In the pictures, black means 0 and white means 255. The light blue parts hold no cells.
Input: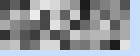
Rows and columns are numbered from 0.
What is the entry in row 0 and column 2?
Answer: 50
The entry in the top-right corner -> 83
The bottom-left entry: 182
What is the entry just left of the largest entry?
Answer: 159
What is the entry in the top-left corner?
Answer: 60
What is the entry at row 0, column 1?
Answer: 95
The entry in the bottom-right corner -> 225
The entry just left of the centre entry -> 225
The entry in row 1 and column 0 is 105
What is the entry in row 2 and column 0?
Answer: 170
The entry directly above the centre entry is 95
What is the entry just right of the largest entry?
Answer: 72
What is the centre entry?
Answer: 170

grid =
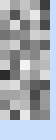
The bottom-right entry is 134
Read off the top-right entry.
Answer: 61
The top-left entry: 220
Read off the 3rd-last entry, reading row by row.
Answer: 231
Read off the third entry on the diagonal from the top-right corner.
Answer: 106
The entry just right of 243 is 175
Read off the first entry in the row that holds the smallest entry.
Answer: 42
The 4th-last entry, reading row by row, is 83
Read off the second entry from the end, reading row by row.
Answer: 125
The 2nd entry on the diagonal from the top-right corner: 231
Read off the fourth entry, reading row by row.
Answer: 164
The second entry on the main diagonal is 83
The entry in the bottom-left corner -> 208

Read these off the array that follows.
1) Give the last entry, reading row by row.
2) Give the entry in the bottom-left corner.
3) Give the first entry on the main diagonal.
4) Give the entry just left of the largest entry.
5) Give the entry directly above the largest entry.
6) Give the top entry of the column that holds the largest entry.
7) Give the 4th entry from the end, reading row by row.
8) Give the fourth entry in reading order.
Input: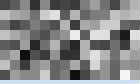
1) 169
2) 79
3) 69
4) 101
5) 147
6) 147
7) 147
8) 49

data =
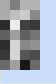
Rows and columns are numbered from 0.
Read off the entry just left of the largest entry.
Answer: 44
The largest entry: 235
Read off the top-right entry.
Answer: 179
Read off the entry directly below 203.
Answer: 65
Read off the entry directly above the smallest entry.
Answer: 86
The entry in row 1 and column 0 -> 170
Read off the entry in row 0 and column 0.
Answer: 170
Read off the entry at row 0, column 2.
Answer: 179

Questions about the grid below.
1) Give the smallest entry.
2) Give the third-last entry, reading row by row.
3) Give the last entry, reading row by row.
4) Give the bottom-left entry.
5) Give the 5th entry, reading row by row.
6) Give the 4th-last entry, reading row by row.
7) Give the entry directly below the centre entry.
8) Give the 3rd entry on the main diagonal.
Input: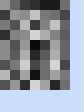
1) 8
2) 162
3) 111
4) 82
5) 27
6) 212
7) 38
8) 184

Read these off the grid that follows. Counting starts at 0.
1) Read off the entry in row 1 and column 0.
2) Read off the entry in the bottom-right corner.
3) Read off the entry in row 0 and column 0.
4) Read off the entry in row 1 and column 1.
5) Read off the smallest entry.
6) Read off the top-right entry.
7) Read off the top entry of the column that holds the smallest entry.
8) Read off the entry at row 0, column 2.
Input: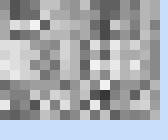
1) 158
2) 182
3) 137
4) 84
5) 55
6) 170
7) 96
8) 107

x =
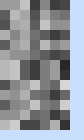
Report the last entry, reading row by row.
50
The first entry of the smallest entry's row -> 185
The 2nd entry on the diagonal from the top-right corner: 125
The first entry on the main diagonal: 156
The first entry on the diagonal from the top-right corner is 70
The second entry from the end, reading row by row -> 175
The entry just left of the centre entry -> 93
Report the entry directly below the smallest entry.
50
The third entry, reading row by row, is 195
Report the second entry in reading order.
156
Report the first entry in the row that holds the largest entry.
82
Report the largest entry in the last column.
214
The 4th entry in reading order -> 61
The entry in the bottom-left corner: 185
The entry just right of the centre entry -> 125
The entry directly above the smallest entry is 82
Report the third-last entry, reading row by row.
113
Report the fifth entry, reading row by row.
134
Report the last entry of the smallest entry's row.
39
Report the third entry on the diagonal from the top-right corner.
195

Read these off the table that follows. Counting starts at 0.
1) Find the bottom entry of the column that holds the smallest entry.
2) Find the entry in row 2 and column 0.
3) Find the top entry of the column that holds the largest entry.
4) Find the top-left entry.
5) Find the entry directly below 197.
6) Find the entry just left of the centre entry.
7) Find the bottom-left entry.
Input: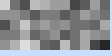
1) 38
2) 80
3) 80
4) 209
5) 168
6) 157
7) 145

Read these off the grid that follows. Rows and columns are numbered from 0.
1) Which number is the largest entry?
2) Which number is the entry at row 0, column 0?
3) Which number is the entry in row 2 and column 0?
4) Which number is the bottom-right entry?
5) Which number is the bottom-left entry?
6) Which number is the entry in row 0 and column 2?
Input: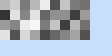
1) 247
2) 184
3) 155
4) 82
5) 226
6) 123

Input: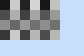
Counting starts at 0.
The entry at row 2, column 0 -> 142
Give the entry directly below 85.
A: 142
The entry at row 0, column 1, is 202
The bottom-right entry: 183
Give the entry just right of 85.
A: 153
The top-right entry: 193
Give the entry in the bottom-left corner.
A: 54

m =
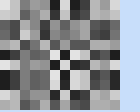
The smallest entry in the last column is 30
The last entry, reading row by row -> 165
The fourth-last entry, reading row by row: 74
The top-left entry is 227
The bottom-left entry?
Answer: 174
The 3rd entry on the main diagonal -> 174
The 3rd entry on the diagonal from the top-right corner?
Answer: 86
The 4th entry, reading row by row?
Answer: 156
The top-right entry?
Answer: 216
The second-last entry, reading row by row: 174
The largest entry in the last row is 184
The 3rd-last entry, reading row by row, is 174

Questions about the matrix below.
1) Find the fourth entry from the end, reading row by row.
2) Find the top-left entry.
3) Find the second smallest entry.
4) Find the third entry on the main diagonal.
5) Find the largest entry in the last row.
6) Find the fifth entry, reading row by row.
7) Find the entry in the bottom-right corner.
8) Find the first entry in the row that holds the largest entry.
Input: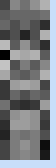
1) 124
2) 68
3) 13
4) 103
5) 135
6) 177
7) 25
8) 195
